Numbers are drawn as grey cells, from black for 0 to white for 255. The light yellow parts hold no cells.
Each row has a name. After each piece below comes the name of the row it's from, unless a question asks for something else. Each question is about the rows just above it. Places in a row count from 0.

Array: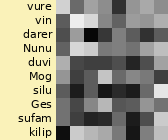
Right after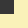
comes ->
| 127 |
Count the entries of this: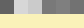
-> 6
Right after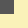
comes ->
| 92 |
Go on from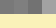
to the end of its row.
| 190 |
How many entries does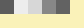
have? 5

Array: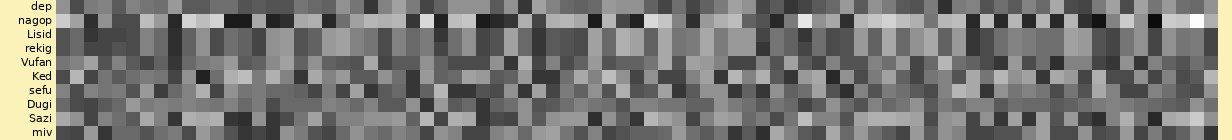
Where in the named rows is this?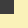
sefu, 7
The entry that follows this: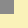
| 161 |

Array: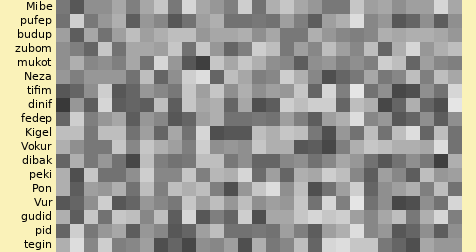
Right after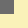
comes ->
| 159 |
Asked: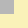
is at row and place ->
peki, 11

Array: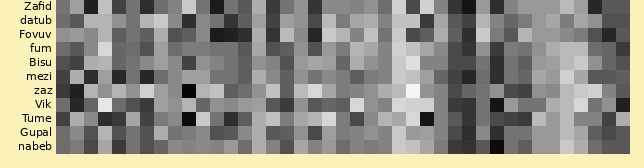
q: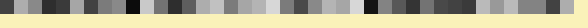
Tume
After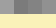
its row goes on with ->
| 131 | 201 | 153 | 159 | 131 |  73 |  46 | 137 |  46 | 115 | 115 | 153 | 153 | 186 | 166 |  94 |  73 |  88 |

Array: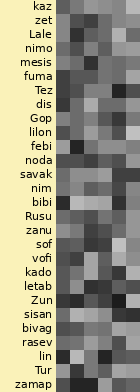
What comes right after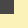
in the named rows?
| 134 |
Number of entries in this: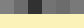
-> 6
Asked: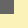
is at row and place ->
zamap, 5
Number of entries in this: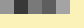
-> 5

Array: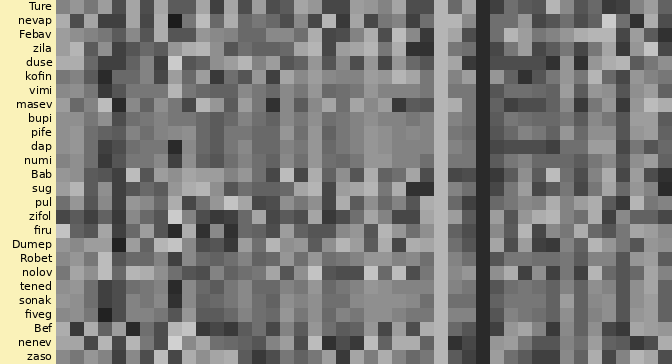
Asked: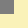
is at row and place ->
zaso, 22
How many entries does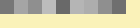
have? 9

